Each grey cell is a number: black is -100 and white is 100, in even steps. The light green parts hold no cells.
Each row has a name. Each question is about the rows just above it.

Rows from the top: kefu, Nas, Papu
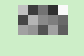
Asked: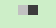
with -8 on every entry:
[ 43 -61]
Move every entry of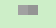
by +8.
[34 24]
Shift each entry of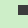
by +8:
[-45]

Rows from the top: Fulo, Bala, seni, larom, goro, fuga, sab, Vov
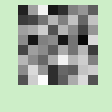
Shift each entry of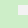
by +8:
[98]
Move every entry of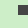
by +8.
[-38]

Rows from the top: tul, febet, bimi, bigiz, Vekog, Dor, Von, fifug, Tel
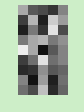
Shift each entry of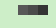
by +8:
[-23 -33 -51]
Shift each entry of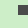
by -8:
[-49]

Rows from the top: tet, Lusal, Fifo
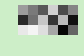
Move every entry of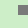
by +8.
[4]
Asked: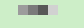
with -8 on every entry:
[ 14 -12 -39  56]
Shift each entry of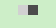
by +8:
[ 72 -32]
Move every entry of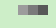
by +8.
[ 30   4 -23]

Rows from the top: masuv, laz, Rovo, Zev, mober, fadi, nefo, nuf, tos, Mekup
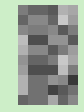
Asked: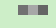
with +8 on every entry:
[ -3  39 -13]
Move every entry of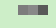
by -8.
[-11  -1 -38]
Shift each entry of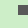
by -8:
[-38]
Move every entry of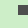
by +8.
[-31]

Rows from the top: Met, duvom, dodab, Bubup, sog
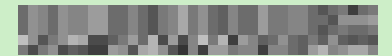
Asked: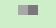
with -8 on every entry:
[ 24 -13]
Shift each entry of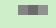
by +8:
[12 -7 22]
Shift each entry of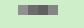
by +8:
[ 22  -7 -17  12]
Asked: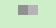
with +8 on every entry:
[22 49]

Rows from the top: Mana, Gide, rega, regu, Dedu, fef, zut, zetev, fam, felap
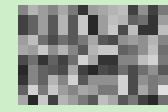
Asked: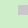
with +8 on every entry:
[65]
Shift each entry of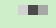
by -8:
[ 57 -49  23]
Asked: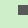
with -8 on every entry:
[-39]

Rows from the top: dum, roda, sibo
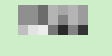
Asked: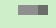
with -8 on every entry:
[  4   4 -23]
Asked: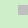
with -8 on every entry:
[42]
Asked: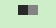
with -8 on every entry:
[-76  -5]

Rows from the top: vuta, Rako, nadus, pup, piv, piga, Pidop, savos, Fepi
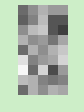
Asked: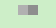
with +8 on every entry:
[47 19]
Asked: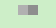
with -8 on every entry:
[31  3]
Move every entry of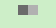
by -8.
[-24  31]
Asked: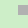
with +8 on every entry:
[47]
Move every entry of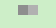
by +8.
[19 47]
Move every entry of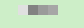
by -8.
[68 -6 13 22]
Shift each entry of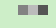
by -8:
[ -6  39 -41]

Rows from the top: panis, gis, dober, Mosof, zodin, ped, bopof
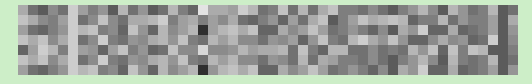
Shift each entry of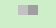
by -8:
[44 17]
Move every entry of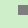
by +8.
[7]

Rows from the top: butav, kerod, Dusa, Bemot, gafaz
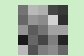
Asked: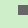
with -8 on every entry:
[-27]
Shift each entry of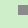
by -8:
[1]
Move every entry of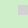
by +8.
[73]

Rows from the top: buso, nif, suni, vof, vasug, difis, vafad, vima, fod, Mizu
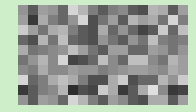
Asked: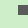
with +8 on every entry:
[-21]
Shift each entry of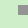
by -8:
[8]
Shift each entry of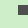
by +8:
[-30]
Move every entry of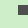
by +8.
[-30]
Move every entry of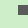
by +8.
[-21]

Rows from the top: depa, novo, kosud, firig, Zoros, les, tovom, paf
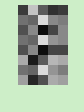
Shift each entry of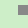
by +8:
[15]
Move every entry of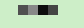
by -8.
[-45  -1 -98 -54]
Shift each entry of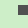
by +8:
[-29]
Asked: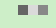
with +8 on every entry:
[-13  79  15]
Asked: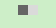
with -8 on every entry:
[-29  63]
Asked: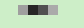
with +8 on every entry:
[ 33 -62 -29  41]
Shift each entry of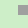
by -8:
[17]

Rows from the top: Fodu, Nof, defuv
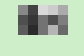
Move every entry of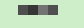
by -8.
[-46 -66 -18 -46]
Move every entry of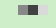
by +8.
[ 15 -40  78]
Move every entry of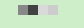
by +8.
[ 15 -40  78  68]
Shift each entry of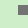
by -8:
[-18]
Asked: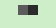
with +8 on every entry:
[-20 -58]
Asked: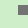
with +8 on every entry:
[-2]

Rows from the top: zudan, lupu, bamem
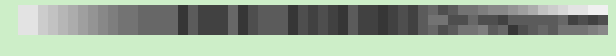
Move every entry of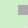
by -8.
[27]
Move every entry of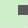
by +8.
[-21]
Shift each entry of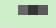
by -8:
[-27 -66 -37]
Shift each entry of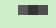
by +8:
[-21 -50 -31]
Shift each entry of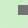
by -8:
[-18]

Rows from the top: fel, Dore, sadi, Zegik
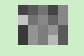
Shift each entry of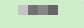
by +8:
[ 62  -2  14 -12]
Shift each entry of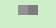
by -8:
[  7 -10]
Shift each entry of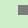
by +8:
[6]

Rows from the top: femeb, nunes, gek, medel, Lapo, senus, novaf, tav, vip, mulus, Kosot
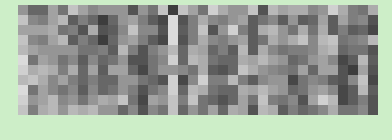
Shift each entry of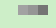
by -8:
[ 19   9 -17]
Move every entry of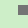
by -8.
[-17]
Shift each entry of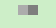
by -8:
[27 -9]
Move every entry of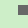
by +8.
[-11]
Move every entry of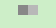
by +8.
[15 52]
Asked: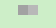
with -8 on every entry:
[19 36]
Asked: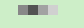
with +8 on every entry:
[ 15 -27  35  71]

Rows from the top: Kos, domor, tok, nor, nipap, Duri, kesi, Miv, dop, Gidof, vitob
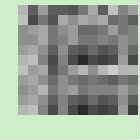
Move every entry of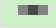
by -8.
[ -5 -50  -5]
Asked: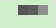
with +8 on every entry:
[-26 -18  20]
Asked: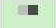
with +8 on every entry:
[ 58 -34]

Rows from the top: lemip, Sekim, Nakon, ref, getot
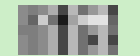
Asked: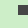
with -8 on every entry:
[-53]
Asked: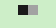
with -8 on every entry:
[-88  19]
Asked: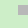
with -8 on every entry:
[36]

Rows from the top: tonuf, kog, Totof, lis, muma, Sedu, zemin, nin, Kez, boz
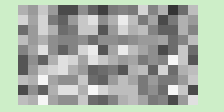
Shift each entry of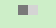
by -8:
[-13  58]
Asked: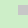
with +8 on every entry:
[64]
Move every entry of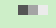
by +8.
[-25  37  92]
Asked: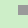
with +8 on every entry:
[29]
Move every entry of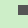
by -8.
[-41]
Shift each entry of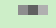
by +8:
[ 19 -16  46]

